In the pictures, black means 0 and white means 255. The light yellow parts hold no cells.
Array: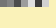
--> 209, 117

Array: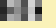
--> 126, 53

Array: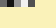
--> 80, 107

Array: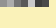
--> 74, 146

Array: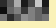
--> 27, 116

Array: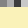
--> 200, 131

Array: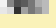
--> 186, 231

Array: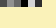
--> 46, 75

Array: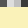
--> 58, 84
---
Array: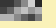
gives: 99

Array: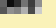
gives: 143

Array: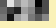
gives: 61

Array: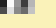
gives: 224

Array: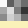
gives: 221

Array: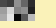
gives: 213

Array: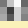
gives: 61

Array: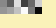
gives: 163

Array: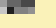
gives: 32

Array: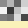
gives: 56
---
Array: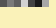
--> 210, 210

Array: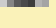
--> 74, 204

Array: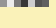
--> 55, 236

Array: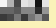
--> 134, 244

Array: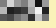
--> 60, 241

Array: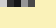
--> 23, 207

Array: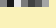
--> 123, 231
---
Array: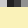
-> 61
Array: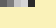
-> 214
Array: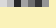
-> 53
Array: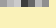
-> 187
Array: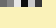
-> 202
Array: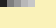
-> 184
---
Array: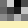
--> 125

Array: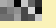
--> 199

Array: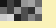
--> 93

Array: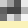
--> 246

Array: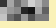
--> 124

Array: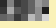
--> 212

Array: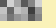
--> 134

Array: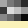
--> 9

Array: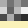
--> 44
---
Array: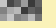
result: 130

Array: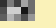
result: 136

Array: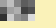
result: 147

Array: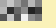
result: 86

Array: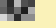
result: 43

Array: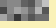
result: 56

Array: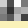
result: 191

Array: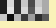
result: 184

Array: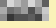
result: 81

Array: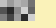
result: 155
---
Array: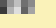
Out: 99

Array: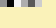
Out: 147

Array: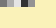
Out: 147

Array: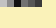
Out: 87

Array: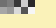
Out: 85

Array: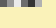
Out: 109

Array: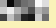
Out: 36

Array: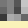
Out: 86
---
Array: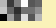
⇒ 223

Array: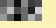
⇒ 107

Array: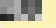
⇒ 187

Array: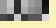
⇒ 87

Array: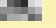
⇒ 183

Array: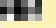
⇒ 89

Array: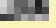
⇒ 141

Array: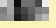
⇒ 86

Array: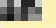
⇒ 61

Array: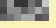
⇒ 169
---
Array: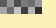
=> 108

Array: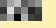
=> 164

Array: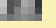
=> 115

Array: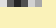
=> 95

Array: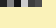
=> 132

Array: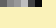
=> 138

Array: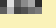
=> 183
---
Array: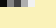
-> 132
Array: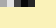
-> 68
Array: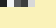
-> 92
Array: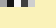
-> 164
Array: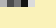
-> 118
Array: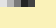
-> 122
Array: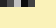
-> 66
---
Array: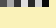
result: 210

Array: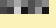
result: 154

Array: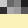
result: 156

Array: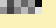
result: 116

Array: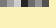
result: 149

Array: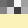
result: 61

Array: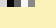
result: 246

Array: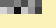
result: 147

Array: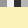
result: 51
